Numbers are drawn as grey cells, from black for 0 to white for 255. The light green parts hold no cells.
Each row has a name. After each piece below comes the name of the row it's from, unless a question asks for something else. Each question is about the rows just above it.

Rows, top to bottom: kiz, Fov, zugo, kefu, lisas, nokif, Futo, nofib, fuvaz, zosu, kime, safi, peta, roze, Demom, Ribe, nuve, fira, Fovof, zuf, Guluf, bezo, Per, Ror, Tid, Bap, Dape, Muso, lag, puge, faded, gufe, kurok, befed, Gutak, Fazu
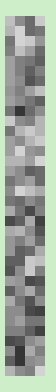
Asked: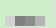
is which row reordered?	Fazu
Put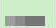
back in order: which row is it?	faded
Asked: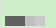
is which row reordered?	Tid

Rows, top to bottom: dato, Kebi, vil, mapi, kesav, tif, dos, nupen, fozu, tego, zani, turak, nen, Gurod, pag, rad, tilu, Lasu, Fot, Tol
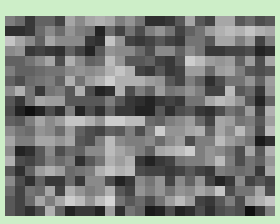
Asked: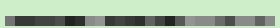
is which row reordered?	mapi
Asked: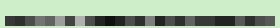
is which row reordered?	tego
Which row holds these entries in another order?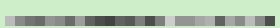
turak
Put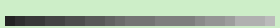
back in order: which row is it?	nupen
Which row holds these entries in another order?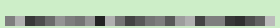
pag

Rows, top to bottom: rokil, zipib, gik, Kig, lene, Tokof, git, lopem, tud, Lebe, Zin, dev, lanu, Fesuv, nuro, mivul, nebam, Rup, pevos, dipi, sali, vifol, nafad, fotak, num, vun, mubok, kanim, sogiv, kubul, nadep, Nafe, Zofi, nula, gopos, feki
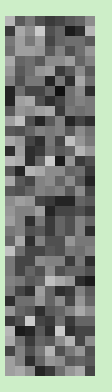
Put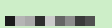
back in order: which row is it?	zipib
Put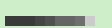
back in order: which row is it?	nadep
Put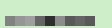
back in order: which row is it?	gopos
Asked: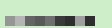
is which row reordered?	Fesuv

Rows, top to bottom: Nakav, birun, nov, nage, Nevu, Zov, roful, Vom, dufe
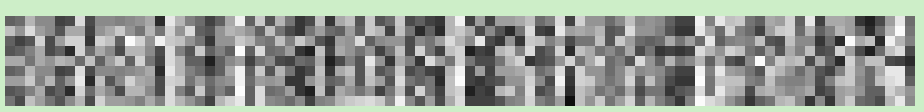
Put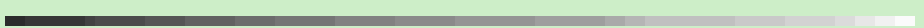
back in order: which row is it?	roful
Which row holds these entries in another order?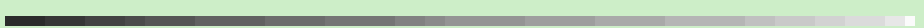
birun
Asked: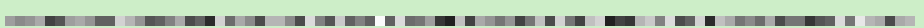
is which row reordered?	Vom

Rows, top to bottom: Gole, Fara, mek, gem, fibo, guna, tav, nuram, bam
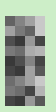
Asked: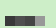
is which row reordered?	mek
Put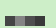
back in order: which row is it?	fibo
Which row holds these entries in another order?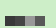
bam
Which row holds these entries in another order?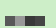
bam
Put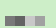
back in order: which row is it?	Fara
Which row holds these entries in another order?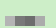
gem

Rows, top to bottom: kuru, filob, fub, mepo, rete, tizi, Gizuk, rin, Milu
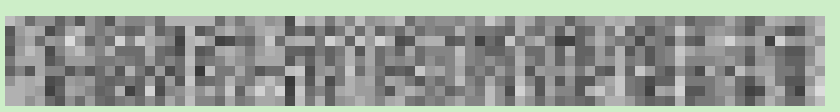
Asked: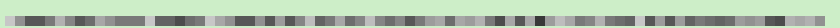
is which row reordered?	Gizuk
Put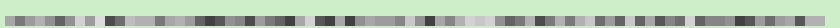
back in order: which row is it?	rin

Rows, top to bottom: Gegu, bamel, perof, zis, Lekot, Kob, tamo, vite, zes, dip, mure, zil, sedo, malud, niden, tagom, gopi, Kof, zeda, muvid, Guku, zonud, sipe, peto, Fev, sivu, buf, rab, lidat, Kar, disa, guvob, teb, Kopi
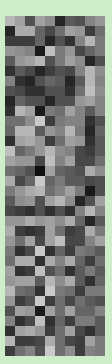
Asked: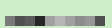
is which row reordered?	Lekot
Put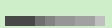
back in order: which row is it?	niden
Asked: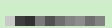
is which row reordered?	mure
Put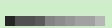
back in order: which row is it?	Gegu

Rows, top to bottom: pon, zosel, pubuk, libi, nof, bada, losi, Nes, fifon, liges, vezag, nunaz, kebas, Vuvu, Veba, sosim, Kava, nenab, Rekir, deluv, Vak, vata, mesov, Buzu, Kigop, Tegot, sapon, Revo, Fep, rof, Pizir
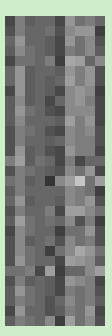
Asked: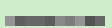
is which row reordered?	Rekir
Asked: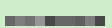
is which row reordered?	pon
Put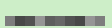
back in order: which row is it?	Vuvu
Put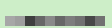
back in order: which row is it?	nof

